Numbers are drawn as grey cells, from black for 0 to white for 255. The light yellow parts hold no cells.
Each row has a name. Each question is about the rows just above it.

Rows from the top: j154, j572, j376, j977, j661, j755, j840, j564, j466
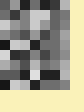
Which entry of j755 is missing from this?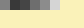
| 45 |
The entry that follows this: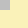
| 33 |
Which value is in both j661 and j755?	| 110 |
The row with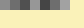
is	j977
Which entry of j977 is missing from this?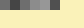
| 162 |
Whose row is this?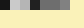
j466
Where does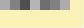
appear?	j840

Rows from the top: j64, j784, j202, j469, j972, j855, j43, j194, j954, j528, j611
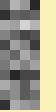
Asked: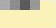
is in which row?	j954
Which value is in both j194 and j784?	| 101 |
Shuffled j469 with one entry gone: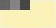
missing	| 82 |
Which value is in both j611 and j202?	| 170 |

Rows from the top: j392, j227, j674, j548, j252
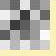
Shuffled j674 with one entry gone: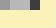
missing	| 93 |
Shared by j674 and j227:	| 60 |
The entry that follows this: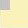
| 60 |
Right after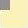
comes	| 102 |
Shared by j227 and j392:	| 102 |
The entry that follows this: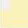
| 196 |

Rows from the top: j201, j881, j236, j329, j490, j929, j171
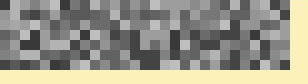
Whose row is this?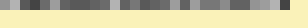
j881
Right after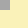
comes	| 157 |
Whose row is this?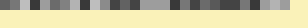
j329
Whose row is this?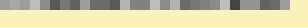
j236
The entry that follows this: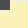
| 139 |

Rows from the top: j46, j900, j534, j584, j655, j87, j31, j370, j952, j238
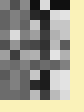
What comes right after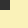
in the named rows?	| 186 |
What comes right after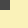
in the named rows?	| 49 |
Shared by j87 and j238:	| 61 |
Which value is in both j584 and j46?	| 218 |
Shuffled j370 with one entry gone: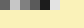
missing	| 218 |
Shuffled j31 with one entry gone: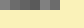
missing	| 118 |
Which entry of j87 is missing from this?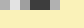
| 168 |

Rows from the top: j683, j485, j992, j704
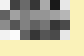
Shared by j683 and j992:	| 54 |
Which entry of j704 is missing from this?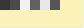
| 251 |
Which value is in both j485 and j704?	| 97 |
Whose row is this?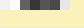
j704
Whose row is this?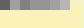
j485

